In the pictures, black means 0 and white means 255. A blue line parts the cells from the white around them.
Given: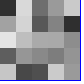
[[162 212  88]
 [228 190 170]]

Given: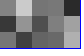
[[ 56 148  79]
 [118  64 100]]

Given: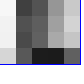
[[242  81  94]
 [241  74  97]]

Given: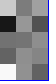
[[ 23 151  81]
 [114 116 142]]

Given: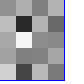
[[189  41 180]
 [169 245 140]]

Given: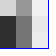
[[ 48 118 232]
 [ 48 117 236]]

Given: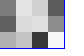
[[ 97 220 224]
 [177 195  56]]

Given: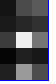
[[ 26  38  49]
 [ 61 239 117]]
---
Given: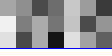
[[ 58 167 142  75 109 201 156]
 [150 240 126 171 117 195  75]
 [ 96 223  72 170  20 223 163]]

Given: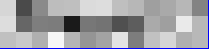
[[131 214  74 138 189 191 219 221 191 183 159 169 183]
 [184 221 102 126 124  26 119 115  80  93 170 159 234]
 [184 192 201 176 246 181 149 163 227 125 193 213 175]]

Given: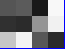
[[248  85  91  25]
 [241  48  43 149]
 [ 42 198 243  87]]

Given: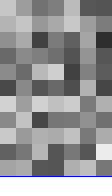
[[ 84 198 157 114 126 187  87]
 [124 180 197 152 169 200 157]
 [ 46 144 170  66 123  96 165]
 [ 86 105 138 127 111  83 148]
 [ 92 139 107 185 207  65 129]
 [ 70  73 137  85 105  78 178]
 [176 210 158 209 192 204 122]
 [112 137 194  71 118 120 145]
 [172 201 154 176 171 193 121]
 [236  97 119 182  85 120  86]
 [119 164 171  87  85 175 190]]

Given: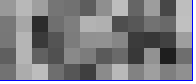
[[190 153 184 159 117 113  93 143 189 101 157  71]
 [192 120 167  44 111 126 179 176  78  87 114 105]
 [158 119 181  58  84 124 145 146 134  59  55  65]
 [110  95 181  97  80 137 124  90 106  56 146  30]
 [144 114 172 189 110  86  63 139 185 130 159 127]]

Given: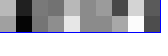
[[ 90 185  32 121 114 184 139 155  72 212]
 [ 77 160   5 117 142 231 139 139 168 252]]
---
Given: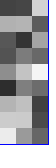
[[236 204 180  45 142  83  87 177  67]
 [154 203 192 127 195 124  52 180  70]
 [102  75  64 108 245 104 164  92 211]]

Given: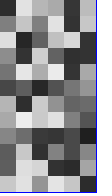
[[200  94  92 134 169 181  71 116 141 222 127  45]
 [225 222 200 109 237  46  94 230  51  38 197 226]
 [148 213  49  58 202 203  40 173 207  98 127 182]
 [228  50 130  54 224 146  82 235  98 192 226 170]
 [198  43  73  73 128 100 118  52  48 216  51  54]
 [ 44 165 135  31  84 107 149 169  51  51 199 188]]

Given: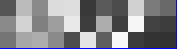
[[117 137  85]
 [167 210 187]
 [174 128 138]
 [137 158 220]
 [ 77 232 221]
 [229  61  56]
 [ 94 174  89]
 [248  64  76]
 [ 59 246 209]
 [ 51  66 123]
 [ 50  60 105]]

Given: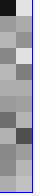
[[172 139 136 178 109 154 174 185 135 182 156  21]
 [193 182 158  78 179 160 173 126 224 147 171 227]]

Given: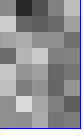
[[144 143 191 198 108 163 204 138]
 [141 217 125 148 181 173 101  40]
 [171 167 146 159 203 143  94  82]
 [117 128 102 103 128 143 106 129]
 [124  95 148 117 131 112 160 189]]

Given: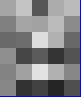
[[134 131 142 105 128 166]
 [ 50 160  69 109 166 197]
 [ 67 226  91 220 162  86]
 [ 37 176  51 176 187 172]
 [ 79 135  83 104 139 187]]

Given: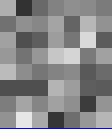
[[146 125  79 186 153 161 113 175]
 [231 166  79 141 115  80 144  50]
 [169 133  79 119 150  94 135 106]
 [ 53 160 180 131 198 157 164 129]
 [110 142 157 137 212 118 101 142]
 [150  59  94  89 122 218 184 138]
 [181 148  90 107 161  93 146 123]]
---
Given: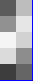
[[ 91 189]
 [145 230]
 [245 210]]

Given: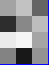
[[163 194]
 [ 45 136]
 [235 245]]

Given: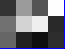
[[ 51 155]
 [113 211]
 [102  33]]

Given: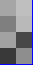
[[166 191]
 [127 185]
 [162  71]]

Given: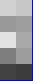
[[209 199]
 [153 158]
 [226 169]]

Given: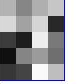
[[179 134]
 [216 162]
 [ 60  29]]

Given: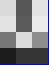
[[218  87]
 [227  91]
 [119 220]]

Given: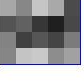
[[167 135]
 [ 84  97]
 [131  64]]

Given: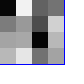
[[  7 242]
 [124 153]
 [164 168]]
